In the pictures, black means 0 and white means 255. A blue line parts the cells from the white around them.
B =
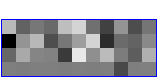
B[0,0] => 185
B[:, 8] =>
[148, 107, 124, 73]
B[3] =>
[127, 125, 127, 127, 125, 127, 126, 127, 73, 127, 128]
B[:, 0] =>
[185, 1, 103, 127]
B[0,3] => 105
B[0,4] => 190
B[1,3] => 78
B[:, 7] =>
[65, 44, 187, 127]
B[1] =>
[1, 148, 184, 78, 119, 158, 212, 44, 107, 99, 137]

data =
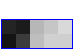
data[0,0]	36
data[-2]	[36, 27, 183, 198, 217]
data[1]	[20, 59, 190, 208, 207]

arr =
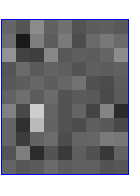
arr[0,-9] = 101
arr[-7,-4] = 114
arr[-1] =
[100, 87, 91, 106, 92, 96, 96, 83, 86]
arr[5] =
[98, 111, 92, 107, 83, 91, 89, 74, 90]
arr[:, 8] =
[89, 106, 140, 96, 92, 90, 43, 73, 119, 99, 86]
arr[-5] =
[129, 72, 205, 100, 82, 100, 68, 132, 43]
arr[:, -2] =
[95, 120, 101, 93, 76, 74, 132, 89, 122, 56, 83]
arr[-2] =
[84, 126, 44, 83, 58, 94, 81, 56, 99]
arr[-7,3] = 93
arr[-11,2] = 139
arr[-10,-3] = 106
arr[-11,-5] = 112
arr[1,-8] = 26
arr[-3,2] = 99
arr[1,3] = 93
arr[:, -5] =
[112, 122, 88, 94, 102, 83, 82, 82, 77, 58, 92]
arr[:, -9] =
[101, 110, 147, 85, 88, 98, 129, 101, 101, 84, 100]
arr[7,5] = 76
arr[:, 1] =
[85, 26, 66, 106, 93, 111, 72, 48, 61, 126, 87]

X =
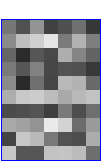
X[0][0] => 118
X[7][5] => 108
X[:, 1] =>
[81, 190, 43, 86, 42, 201, 78, 161, 199, 85]
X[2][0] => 102
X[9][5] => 188
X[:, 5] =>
[112, 178, 133, 81, 179, 185, 78, 108, 77, 188]
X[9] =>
[199, 85, 85, 194, 196, 188, 110]
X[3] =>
[122, 86, 129, 71, 83, 81, 56]
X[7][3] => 234
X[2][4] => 174
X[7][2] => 147
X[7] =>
[169, 161, 147, 234, 211, 108, 154]
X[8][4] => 82
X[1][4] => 123
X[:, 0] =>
[118, 139, 102, 122, 139, 173, 75, 169, 68, 199]
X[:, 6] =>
[55, 126, 99, 56, 106, 194, 111, 154, 172, 110]

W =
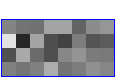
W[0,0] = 132
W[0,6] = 140
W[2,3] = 79
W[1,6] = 84
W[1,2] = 164
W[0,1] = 115
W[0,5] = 99
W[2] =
[80, 169, 107, 79, 135, 148, 123, 121]
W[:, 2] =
[113, 164, 107, 128]

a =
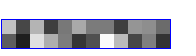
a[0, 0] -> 194
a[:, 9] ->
[149, 70]
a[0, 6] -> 123
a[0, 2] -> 180
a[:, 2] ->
[180, 224]
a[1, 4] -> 124
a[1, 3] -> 174
